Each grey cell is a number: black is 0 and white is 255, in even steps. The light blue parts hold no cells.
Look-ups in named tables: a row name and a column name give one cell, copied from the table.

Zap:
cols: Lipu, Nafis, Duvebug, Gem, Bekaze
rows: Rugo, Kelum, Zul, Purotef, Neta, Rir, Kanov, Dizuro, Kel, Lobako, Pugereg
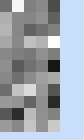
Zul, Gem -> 112
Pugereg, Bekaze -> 202
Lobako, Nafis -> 44
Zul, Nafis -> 135
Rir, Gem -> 127
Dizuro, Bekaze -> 84
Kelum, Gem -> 144
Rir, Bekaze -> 23
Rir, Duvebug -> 113
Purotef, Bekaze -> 253
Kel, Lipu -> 153
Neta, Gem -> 144
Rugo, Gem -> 138
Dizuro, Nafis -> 194
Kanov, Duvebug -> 140
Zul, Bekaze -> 128
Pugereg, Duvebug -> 197
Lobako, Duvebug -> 186
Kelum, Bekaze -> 96

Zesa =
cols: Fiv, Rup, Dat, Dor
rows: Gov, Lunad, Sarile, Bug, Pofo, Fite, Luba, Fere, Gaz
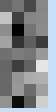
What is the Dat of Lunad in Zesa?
133
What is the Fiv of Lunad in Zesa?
196
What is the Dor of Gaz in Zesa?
207
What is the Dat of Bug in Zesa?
95
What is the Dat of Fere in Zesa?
108
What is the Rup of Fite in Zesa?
62
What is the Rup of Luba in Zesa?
149
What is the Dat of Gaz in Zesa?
92
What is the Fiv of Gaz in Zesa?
146
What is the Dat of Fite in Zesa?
98
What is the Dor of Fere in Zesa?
160
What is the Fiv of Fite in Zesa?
102
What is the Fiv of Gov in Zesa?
99
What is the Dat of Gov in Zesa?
72
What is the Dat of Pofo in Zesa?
118
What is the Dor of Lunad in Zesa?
137
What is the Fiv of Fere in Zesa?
103
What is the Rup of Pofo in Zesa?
124
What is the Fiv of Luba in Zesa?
104
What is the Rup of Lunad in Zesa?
64

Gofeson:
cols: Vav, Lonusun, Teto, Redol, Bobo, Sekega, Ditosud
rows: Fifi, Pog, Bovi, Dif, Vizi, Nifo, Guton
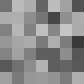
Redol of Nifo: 179
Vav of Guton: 160
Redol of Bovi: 191
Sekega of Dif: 125
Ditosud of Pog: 172
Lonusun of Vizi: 161
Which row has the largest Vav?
Pog

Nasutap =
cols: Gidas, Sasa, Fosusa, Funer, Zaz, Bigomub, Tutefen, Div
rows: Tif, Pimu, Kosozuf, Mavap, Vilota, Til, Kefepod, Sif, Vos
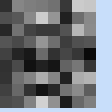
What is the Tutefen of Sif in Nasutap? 139
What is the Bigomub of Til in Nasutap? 99
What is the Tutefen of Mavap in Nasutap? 80
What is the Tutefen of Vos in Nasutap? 104
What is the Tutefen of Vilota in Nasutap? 54
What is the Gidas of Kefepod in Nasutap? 51
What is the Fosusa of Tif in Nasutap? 126
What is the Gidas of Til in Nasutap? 49
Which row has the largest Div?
Tif

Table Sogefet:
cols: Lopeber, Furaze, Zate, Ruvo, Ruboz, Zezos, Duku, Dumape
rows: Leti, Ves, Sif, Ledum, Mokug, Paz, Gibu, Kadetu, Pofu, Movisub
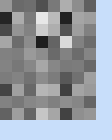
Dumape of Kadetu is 154
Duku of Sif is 158
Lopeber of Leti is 152
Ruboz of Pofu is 128
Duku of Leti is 141
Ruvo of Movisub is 198
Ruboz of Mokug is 106
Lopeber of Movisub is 98
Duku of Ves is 165
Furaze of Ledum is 108
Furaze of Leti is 106
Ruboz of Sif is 174
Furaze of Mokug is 126
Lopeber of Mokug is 129
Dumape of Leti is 95

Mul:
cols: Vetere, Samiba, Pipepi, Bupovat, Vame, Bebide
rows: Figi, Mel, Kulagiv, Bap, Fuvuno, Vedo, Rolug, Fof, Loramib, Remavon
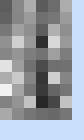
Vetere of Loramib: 130
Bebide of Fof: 117
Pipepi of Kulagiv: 143
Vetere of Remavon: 169
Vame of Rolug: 206
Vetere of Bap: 145
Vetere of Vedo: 226
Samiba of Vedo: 158
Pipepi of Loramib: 194

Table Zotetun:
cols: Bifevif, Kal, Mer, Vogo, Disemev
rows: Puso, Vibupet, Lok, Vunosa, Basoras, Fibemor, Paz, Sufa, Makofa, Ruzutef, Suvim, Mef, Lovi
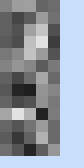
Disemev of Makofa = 120
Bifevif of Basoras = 120
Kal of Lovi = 85
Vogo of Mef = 177
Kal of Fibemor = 149
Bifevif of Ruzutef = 165
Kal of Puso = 157
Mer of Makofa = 82
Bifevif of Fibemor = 131
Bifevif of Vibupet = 97

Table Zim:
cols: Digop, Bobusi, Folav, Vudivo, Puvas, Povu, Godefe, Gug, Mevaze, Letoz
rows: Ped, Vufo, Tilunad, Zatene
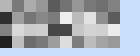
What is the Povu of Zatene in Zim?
221
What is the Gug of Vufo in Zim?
225
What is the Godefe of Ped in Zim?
150
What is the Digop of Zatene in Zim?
32
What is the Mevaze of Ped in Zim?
111
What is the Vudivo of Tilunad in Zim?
206
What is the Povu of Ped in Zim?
114
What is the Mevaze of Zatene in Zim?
164
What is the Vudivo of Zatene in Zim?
121
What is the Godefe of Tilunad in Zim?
197
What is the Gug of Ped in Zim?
120
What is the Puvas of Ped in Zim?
90
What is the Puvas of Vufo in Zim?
123
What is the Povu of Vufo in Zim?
237
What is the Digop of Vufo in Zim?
47
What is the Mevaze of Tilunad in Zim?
208
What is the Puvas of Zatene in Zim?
157

